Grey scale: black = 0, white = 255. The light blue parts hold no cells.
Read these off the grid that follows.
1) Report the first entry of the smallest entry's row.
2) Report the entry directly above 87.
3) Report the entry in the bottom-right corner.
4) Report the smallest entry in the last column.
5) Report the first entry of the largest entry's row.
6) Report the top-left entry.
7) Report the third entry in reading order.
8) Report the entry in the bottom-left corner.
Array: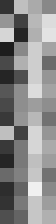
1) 29
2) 37
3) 176
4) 106
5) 45
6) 51
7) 170
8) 79

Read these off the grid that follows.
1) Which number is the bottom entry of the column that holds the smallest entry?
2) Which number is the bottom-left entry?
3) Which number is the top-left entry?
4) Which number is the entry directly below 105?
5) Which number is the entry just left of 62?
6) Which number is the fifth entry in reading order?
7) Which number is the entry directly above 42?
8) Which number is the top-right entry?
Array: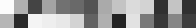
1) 35
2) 182
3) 252
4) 211
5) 134
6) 113
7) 176
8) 48

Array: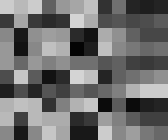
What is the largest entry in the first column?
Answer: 204
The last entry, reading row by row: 104
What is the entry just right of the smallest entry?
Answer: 30
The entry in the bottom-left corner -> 136
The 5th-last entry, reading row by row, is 204
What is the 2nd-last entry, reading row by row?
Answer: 120
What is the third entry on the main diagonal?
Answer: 144
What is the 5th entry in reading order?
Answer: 152
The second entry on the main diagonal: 166
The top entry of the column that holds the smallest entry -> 166
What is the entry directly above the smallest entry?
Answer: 42
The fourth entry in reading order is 97
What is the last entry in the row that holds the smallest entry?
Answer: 112
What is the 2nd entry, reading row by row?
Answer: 185
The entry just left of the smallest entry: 178
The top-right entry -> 36
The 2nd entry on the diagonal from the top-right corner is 77
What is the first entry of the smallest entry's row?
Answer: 152

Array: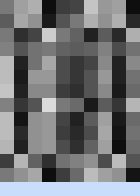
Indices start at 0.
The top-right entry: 14
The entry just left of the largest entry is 84
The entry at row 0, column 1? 160
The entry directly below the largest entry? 152
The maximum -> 219
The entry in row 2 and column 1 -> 47
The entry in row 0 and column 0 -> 121
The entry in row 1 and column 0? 92
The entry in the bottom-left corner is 121
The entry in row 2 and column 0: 121
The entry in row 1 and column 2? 145
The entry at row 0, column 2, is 175
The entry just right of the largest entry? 121
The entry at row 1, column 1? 167
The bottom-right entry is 20

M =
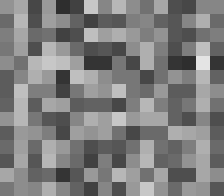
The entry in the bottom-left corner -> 119
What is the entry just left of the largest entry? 46
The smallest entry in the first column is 86
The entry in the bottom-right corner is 86
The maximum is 228
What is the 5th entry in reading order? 46
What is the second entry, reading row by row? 167
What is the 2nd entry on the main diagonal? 183
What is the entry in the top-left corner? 147
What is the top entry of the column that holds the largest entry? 134
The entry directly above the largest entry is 191
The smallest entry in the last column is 52
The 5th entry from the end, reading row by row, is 147
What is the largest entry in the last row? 199
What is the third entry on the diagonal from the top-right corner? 78
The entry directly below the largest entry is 183
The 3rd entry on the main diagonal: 106
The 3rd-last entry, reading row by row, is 153
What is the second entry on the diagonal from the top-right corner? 175
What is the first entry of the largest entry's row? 141
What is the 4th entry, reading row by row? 153
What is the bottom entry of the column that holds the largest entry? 147
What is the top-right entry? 134
